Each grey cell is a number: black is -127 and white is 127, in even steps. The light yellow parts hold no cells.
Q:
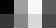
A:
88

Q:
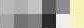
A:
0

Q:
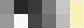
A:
-59

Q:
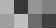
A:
-19

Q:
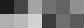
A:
81

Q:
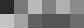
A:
-30
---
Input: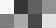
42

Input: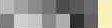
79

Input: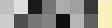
-48

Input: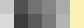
-67

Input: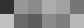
-22

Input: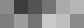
30

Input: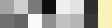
-26

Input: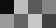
-27
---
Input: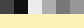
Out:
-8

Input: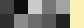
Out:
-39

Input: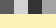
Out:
-76

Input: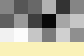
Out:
80

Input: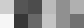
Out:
16

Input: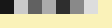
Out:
9

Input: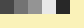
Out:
104

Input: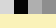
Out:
47

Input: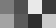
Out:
-81

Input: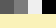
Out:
111
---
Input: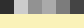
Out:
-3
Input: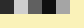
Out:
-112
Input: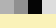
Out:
-122
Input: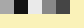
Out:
8
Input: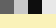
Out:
-113
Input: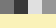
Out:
96
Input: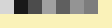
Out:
20
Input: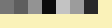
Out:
28
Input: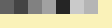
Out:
74
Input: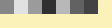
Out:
-29
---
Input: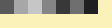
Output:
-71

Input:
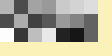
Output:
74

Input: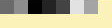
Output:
-60

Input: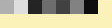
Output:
-62

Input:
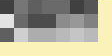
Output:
-21

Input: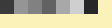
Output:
40

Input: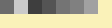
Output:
-11
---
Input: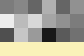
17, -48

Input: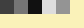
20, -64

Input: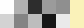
15, 83

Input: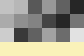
-89, 77

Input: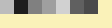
-53, 60

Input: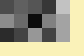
66, -84

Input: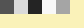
37, -44

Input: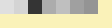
20, 95
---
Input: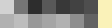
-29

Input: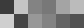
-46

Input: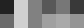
21

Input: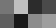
30

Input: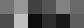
-32

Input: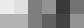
19

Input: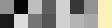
40

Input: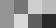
-86

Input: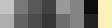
-93

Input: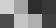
-62
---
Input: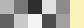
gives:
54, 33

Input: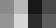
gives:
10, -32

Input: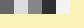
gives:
-26, 115

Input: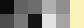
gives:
-116, 37

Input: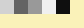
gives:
82, -112

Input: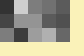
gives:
-76, -24

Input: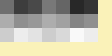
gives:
-16, 109

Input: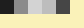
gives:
-97, -57

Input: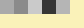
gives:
42, 53
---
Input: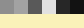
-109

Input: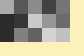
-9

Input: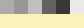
106

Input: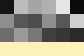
-115

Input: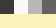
-28

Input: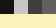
-30

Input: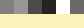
-22
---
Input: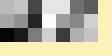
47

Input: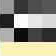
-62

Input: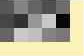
4

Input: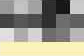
-6

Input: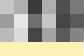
-38

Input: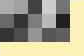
-41
